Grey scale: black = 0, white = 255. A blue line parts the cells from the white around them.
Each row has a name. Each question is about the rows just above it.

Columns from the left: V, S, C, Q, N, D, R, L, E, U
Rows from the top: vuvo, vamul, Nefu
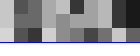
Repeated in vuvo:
[54]
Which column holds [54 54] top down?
E
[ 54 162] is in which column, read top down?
D
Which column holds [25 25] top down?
U
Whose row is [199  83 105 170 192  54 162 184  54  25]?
vuvo

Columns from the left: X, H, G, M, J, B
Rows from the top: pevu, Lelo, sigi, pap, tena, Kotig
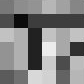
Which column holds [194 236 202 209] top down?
M
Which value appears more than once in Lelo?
[61]
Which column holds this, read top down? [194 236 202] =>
M
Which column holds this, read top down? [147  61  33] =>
G
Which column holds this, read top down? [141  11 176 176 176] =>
H
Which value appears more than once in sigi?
[194]

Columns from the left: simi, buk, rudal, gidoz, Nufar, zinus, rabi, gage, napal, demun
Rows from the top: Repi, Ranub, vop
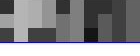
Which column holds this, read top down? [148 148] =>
gidoz
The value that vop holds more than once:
[64]
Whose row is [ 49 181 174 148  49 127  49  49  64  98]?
Repi
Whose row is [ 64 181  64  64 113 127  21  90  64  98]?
vop
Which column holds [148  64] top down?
gidoz
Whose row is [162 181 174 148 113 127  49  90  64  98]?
Ranub
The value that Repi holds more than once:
[49]

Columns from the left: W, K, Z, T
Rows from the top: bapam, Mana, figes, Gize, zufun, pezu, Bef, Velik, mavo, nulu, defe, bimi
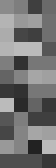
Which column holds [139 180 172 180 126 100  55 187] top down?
W
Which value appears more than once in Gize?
[187]
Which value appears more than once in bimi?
[78]
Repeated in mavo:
[63]
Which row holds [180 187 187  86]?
Gize
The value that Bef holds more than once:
[119]
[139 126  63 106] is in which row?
bapam

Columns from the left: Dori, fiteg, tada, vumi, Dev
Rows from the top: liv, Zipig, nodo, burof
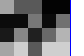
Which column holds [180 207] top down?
Dev
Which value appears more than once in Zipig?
[11]
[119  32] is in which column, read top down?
tada
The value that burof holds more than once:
[207]
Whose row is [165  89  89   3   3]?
liv

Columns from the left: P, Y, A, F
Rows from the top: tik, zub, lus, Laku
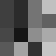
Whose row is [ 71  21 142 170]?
lus
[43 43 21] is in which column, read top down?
Y
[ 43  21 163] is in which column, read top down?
Y

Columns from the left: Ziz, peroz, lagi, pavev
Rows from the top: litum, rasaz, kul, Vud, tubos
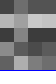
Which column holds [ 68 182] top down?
Ziz
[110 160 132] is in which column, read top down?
peroz
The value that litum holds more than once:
[83]
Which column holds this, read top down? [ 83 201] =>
lagi
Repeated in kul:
[60]
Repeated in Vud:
[91]
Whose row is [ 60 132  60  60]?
kul

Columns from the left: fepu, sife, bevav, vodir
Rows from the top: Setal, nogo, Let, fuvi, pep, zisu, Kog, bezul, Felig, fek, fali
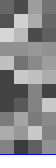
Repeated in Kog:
[67]
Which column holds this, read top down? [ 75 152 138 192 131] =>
bevav
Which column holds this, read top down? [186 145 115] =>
sife
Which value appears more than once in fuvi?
[145]

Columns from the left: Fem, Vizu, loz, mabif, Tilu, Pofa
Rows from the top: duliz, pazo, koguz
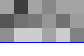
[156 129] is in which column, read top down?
Pofa
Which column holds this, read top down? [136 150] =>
mabif
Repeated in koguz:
[205]
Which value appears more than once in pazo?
[114]
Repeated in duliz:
[164]

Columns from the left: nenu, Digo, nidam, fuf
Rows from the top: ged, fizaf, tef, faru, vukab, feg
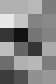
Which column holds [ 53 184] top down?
nidam
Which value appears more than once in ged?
[176]
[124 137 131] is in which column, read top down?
fuf
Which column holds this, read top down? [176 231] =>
nenu
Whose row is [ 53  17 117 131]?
tef
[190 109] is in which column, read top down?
nenu
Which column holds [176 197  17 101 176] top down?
Digo

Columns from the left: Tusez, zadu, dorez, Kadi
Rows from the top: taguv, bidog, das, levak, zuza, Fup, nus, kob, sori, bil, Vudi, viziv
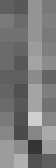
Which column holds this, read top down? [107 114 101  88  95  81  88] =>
zadu
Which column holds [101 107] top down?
Tusez
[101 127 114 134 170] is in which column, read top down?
Kadi
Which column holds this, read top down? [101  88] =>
zadu

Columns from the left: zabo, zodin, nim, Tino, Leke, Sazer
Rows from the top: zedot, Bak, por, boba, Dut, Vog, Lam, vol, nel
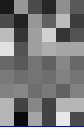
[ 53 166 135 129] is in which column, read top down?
Leke
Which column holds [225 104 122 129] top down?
zabo
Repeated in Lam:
[129]

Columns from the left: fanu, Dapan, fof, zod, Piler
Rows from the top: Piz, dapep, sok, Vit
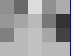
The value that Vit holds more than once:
[185]
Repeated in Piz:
[144]
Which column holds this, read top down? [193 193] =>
fof
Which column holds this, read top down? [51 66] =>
Piler

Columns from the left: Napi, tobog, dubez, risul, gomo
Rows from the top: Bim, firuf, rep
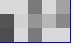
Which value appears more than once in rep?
[217]
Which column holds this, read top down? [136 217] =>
gomo
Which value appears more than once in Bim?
[217]
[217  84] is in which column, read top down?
Napi
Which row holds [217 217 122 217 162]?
Bim
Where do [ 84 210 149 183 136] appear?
firuf

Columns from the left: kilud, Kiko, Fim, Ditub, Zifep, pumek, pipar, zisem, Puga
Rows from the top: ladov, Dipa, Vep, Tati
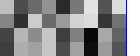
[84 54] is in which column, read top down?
zisem

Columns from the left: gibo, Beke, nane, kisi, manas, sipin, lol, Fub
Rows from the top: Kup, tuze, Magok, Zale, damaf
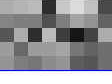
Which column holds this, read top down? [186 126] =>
nane
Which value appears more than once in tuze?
[126]
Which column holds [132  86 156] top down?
gibo
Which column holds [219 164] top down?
sipin
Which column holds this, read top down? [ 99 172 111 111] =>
Fub
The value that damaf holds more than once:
[148]

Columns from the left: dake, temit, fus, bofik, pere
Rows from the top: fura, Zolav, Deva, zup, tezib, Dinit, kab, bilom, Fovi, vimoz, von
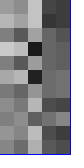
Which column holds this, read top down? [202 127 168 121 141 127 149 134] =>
dake
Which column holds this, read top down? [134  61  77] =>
pere

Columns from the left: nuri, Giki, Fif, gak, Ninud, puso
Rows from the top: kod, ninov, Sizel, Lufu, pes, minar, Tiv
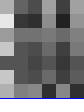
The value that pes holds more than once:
[84]
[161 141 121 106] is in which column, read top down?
gak
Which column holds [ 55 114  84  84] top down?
Giki

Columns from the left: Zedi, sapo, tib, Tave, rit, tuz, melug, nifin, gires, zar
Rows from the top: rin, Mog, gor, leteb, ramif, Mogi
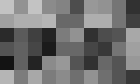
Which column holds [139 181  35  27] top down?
Tave
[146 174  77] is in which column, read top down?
nifin
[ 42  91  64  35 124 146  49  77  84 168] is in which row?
gor

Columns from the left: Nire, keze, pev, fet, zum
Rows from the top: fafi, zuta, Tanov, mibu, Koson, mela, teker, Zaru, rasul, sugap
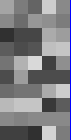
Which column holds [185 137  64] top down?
Nire
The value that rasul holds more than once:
[137]
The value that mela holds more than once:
[76]

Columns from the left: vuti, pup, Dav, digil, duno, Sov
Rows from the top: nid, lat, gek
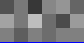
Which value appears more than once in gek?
[128]
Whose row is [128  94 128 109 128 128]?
gek

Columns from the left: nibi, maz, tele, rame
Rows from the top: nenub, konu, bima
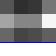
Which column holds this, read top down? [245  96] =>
rame
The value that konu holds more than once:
[133]

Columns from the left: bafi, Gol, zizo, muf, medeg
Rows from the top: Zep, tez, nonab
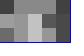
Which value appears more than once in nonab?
[150]
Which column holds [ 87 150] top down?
muf
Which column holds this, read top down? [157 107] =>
bafi
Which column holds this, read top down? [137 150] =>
Gol
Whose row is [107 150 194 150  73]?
nonab
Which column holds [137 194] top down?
zizo
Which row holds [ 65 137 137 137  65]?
Zep

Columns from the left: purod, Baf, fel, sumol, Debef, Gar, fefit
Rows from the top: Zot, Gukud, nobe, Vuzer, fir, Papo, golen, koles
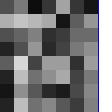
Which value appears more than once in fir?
[157]
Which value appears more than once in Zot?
[54]
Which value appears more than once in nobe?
[107]
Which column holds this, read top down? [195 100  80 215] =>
Baf

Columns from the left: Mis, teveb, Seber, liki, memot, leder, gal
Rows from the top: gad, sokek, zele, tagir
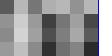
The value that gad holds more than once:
[183]
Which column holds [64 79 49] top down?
liki
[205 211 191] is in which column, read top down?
teveb
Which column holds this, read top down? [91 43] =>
gal
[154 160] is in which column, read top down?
Seber
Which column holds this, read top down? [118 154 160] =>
Seber

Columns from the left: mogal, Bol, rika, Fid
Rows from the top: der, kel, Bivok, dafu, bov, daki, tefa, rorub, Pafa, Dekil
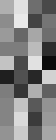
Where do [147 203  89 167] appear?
Dekil
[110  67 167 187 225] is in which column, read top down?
rika
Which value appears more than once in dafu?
[125]

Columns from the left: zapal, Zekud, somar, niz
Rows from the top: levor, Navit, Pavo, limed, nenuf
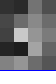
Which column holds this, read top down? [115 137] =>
somar
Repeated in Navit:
[108]
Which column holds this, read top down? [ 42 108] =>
Zekud
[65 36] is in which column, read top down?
zapal
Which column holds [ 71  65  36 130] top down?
zapal

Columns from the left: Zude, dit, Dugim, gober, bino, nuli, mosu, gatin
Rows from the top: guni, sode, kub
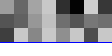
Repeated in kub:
[200]
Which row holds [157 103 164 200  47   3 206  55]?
guni
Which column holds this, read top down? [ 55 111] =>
gatin
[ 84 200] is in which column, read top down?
nuli

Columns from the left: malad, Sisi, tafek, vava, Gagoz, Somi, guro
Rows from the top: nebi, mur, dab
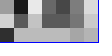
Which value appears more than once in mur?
[90]
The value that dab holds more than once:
[187]
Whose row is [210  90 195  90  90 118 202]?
mur

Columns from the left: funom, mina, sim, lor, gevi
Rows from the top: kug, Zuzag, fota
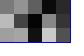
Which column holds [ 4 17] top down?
sim
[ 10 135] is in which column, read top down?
lor
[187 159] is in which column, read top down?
funom

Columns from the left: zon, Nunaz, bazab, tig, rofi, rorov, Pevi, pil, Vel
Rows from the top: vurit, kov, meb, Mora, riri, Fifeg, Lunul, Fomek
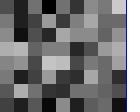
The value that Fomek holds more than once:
[31]
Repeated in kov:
[106]
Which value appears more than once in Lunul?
[113]
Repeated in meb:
[139]
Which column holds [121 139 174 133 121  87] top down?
zon

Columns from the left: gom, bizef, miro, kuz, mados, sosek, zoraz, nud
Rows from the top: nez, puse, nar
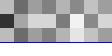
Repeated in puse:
[214]
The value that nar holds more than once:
[158]

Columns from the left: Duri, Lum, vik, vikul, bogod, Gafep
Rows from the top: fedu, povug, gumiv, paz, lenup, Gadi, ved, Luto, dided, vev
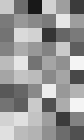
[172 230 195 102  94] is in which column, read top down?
Lum
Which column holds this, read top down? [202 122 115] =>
Duri
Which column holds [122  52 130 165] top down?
vikul
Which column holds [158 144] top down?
vikul

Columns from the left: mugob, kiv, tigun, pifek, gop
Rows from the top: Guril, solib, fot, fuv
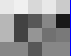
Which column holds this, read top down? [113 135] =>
pifek
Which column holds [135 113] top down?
pifek
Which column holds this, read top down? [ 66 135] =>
kiv
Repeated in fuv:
[135]
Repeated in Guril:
[232]

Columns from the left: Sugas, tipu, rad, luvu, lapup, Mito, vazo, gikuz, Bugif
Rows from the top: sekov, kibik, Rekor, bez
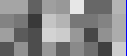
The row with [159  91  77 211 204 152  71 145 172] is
Rekor
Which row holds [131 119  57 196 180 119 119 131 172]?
kibik
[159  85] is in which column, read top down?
Sugas

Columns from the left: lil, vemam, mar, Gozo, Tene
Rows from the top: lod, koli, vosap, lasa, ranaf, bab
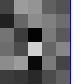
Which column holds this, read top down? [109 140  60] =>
lil
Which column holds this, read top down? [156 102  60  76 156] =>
vemam
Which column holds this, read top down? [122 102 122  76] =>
Gozo
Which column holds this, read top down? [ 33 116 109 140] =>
lil

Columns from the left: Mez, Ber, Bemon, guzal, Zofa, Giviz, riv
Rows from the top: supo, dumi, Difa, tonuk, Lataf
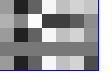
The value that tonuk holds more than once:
[120]
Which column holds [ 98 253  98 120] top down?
Bemon
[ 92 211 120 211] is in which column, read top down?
Giviz
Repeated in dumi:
[62]
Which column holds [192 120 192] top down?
Zofa
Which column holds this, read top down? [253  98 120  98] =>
Bemon

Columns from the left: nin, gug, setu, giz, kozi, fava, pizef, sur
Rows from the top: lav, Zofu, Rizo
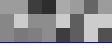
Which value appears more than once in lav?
[156]
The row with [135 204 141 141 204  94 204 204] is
Zofu
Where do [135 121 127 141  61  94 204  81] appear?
Rizo
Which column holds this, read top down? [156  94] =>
fava
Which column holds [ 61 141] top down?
setu
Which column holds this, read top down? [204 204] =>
pizef
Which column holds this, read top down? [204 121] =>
gug

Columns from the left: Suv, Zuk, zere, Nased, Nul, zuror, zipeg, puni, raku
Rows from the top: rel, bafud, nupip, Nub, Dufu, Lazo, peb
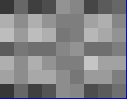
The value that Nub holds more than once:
[111]
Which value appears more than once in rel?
[103]

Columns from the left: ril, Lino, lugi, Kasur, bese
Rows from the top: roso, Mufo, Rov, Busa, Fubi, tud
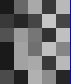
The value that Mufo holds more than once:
[69]
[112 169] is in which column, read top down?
lugi

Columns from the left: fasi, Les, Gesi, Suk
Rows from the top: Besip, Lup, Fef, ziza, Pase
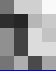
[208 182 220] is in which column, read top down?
Gesi
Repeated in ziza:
[220]
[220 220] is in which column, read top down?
Gesi
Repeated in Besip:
[208]

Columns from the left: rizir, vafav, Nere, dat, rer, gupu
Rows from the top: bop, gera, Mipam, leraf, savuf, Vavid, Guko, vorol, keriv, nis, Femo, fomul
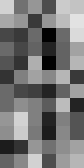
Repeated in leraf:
[99]
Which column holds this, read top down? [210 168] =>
rizir
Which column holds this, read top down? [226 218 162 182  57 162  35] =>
gupu
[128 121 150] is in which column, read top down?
Nere
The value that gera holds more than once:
[150]

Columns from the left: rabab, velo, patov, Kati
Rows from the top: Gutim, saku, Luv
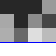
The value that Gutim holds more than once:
[39]
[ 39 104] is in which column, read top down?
velo
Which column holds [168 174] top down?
rabab

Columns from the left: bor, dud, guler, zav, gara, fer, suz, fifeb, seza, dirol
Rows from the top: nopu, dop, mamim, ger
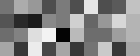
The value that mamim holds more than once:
[109]
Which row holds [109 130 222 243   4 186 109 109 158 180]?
mamim
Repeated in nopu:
[78]
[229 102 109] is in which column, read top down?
suz
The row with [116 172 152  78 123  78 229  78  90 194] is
nopu

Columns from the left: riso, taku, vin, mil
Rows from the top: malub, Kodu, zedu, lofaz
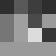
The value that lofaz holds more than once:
[154]
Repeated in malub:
[46]
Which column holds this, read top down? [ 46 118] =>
riso
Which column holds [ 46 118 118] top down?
riso

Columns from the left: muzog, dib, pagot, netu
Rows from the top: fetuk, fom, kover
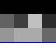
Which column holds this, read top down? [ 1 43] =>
netu
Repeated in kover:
[170]
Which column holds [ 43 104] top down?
netu
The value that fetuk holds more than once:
[1]
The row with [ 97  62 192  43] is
fom
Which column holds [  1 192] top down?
pagot

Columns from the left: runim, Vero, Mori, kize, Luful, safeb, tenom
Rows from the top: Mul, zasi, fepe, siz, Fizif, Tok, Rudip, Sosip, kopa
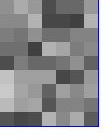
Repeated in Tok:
[159]
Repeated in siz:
[111]
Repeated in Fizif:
[104]
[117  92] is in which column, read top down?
tenom
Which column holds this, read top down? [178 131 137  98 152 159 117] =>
tenom

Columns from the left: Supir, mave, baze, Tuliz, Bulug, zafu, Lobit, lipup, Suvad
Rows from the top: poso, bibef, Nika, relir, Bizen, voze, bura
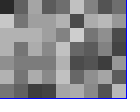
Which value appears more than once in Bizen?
[124]
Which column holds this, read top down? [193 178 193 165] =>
Bulug
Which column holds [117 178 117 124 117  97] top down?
mave
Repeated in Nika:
[178]
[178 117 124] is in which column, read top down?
mave

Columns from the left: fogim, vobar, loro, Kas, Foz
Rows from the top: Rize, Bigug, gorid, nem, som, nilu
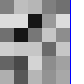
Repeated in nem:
[198]
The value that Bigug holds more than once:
[220]
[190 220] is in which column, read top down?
vobar
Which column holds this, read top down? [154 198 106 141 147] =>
Kas
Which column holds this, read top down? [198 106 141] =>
Kas
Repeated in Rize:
[127]
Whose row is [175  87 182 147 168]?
nilu

